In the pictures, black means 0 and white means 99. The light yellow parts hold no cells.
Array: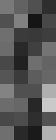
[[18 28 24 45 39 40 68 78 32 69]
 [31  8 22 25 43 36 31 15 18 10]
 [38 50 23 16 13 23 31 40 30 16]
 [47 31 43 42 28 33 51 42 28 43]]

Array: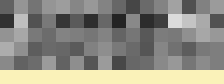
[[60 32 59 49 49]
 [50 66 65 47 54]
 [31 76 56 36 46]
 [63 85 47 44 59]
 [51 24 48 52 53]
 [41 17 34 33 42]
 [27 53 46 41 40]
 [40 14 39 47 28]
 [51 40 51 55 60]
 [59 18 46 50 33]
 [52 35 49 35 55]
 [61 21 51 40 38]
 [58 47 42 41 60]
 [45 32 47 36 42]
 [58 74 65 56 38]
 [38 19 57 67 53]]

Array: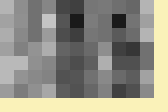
[[70 62 70 44 44 63 53]
 [40 45 42 21 31 36 31]
 [43 10 35 25 31 41 25]
 [47 44 44 55 68 53 50]
 [46 48 46 41 37 44 40]
 [25 10 24 35 30 33 32]
 [27 33 30 39 35 32 36]
 [52 76 60 67 52 51 65]
 [44 44 44 57 56 53 56]
 [55 56 53 50 72 57 48]
 [70 63 67 62 72 72 60]]

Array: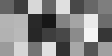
[[49 42 21 62]
 [40 91 95 33]
 [28 64 54 65]
 [87 51 28 19]
 [40  9 24 87]
 [84 16 15 45]
 [24 71 72 83]
 [39 70 69 60]]

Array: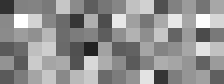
[[65 83 47 75 60 37]
 [45 98 29 88 38 62]
 [60 65 60 65 58 58]
 [50 90 39 55 64 49]
 [31 66 77 51 67 21]
 [81 46 55 64 50 88]
 [75 62 69 38 35 57]
 [52 90 56 36 54 48]
 [46 30 36 63 67 41]
 [36 68 51 13 84 78]
 [54 21 48 31 32 72]
 [77 41 42 41 66 53]
 [47 52 71 80 64 77]
 [51 82 56 74 79 64]
 [50 99 61 41 35 48]
 [19 53 54 35 57 35]]

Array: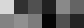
[[39 14]
 [53 31]
 [13  2]
 [31 48]
 [19 56]
 [84 51]]

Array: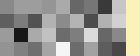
[[77 81 53 28]
 [22 69 40 36]
 [46 30 85 63]
 [40 70 49 42]
 [66 54 42 95]
 [58 69 75 64]
 [61 32 66 43]
 [61 48  9 50]
 [53 37 60 57]]

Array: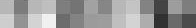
[[49 29]
 [61 41]
 [26 19]
 [51 67]
 [76 82]
 [71 74]
 [52 61]
 [63 60]
 [45 51]
 [49 42]
 [74 93]
 [71 82]
 [48 57]
 [71 80]]
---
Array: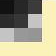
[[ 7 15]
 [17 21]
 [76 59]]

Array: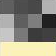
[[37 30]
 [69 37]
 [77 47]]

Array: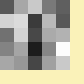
[[34 65]
 [82 85]
 [44 82]]

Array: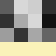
[[36 84]
 [19 66]
 [61 20]]

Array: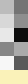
[[73 45]
 [84 55]
 [90  5]]

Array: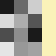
[[10 41]
 [85 67]
 [30 55]]

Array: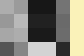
[[67 60]
 [59 72]
 [65 67]]
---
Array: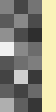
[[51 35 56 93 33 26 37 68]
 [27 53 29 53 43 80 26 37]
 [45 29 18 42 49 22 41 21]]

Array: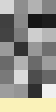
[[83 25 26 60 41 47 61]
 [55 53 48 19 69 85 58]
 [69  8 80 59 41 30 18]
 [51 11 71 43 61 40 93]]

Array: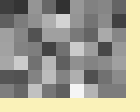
[[24 37 62 63 65 33 49]
 [20 48 52 51 79 32 40]
 [58 56 32 49 44 51 75]
 [40 68 62 26 71 73 46]
 [19 82 62 44 37 51 37]
 [59 58 47 79 56 68 95]
 [50 45 39 61 51 31 70]
 [52 54 66 28 54 44 48]
 [39 25 52 59 62 54 48]]

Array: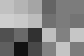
[[75 80 31 37]
 [70 78 41  7]
 [64 73 19 28]
 [39 44 74 51]
 [48 48 50 76]
 [48 45 77 48]]

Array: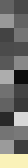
[[38 59 26 29 34 67 44 38 16 45 60]
 [28 38 45 30 53  5 26 22 84 47 24]]

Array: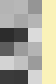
[[70 71 17 36 82 23]
 [71 65 22 60 75 22]
 [58 70 85 70 60 83]]

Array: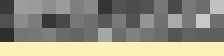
[[22 31 18]
 [61 54 45]
 [60 48 46]
 [55 21 49]
 [60 28 41]
 [49 46 39]
 [53 43 43]
 [20 34 65]
 [32 47 42]
 [30 32 50]
 [32 58 45]
 [46 44 42]
 [28 66 33]
 [47 47 38]
 [42 78 37]
 [75 43 37]]

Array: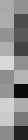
[[66 67 57 68 84 55 58 81 79 54]
 [56 30 34 26 56 70  4 67 47 13]]
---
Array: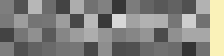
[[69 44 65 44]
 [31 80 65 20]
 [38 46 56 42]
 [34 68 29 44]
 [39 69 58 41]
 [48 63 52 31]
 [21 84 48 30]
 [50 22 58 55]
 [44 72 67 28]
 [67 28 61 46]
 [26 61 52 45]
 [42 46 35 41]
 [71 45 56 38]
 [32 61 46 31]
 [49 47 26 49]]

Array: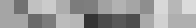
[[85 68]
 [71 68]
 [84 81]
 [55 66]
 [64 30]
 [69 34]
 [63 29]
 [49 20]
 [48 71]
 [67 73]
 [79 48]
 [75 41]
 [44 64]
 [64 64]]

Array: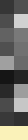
[[31 81 47 44 41 14 61 77 19]
 [21 30 38 31 62  8 16 29 22]]

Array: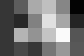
[[ 1 14 33 34]
 [52 65 97 59]
 [74 87 76 46]
 [66 50 57 21]
 [36 15 70 28]
 [21 21 21 21]]

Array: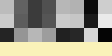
[[80 91  2]
 [ 4 10 83]
 [69 77 15]
 [71 79 13]
 [31 33 61]
 [23 23 71]
 [38 36 58]
 [73 79 14]]

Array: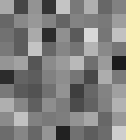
[[50 61 75 46 11 47 62 69 59 80]
 [40 47 46 53 60 67 51 50 40 42]
 [68 49 84 70 43 28 40 38 65 36]
 [47 51 35 45 72 46 24 29 57 44]
 [76 39 56 52 60 55 57 48 49 13]
 [20 51 17 40 54 50 44 55 47 58]
 [57 59 66 76 33 36 32 37 50 40]
 [27 53 36 36 63 39 35 52 75 52]
 [66 40 44 47 58 17 47 68 54 42]]

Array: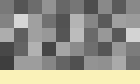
[[53 60 82 48 43]
 [35 62 34 59 66]
 [53 35 59 33 56]
 [30 52 41 43 57]
 [46 70 73 54 31]
 [40 32 33 64 39]
 [57 44 59 27 52]
 [42 62 62 69 61]
 [33 83 37 39 61]
 [47 51 67 28 24]]

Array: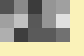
[[62 87 44]
 [58 58 35]
 [23 34 35]
 [53 75 24]
 [32 62 68]]
